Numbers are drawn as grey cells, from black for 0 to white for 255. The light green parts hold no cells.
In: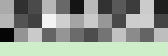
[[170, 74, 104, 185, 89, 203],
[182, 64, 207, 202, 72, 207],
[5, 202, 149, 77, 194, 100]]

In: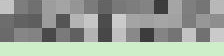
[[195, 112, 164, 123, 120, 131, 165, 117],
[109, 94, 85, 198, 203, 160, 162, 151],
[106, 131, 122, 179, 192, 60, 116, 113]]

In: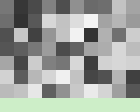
[[119, 74, 78, 106, 195],
[110, 88, 194, 244, 181],
[80, 65, 195, 51, 112],
[85, 120, 76, 164, 215],
[166, 204, 118, 61, 215],
[210, 183, 240, 70, 181],
[186, 231, 145, 234, 159]]

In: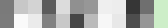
[[122, 211, 220, 151, 237, 111],
[123, 235, 200, 186, 232, 150]]

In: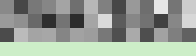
[[137, 120, 164, 183, 71, 110, 117],
[154, 105, 116, 165, 92, 114, 135],
[75, 164, 133, 157, 79, 78, 127]]

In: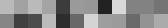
[[186, 186, 60, 151, 217, 130],
[134, 76, 45, 212, 155, 147]]

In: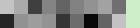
[[195, 63, 100, 146, 111],
[38, 157, 53, 9, 194]]

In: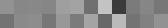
[[146, 136, 159, 111, 59, 134],
[115, 141, 152, 164, 186, 129]]

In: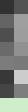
[[50],
[100],
[78],
[106],
[124],
[56],
[69]]
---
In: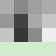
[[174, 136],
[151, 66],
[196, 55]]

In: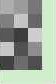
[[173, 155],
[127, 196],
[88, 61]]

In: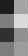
[[29, 165],
[126, 218],
[48, 144]]

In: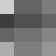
[[207, 100],
[61, 80],
[100, 115]]

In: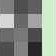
[[126, 78],
[214, 104],
[107, 121]]

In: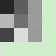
[[38, 93],
[183, 112],
[67, 219]]

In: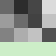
[[105, 44],
[156, 108],
[130, 173]]
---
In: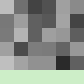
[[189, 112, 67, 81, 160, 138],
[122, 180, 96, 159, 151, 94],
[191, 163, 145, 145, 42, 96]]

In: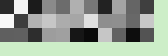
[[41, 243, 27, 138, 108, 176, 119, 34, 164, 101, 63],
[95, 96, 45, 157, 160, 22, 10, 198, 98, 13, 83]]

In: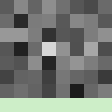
[[91, 136, 100, 142, 112, 86, 74, 106],
[152, 152, 125, 50, 87, 81, 125, 144],
[91, 83, 141, 37, 128, 148, 125, 105],
[99, 111, 99, 69, 113, 28, 103, 124]]

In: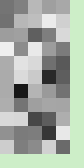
[[116, 128, 184, 159, 168],
[157, 160, 95, 126, 217],
[172, 226, 217, 112, 89],
[171, 23, 180, 154, 114],
[217, 215, 71, 93, 174],
[205, 126, 139, 209, 106]]

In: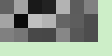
[[97, 163, 25, 34, 179, 92, 129],
[128, 118, 72, 71, 135, 87, 77]]

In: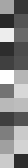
[[166, 54],
[237, 105],
[64, 80],
[115, 216],
[62, 82],
[160, 211]]
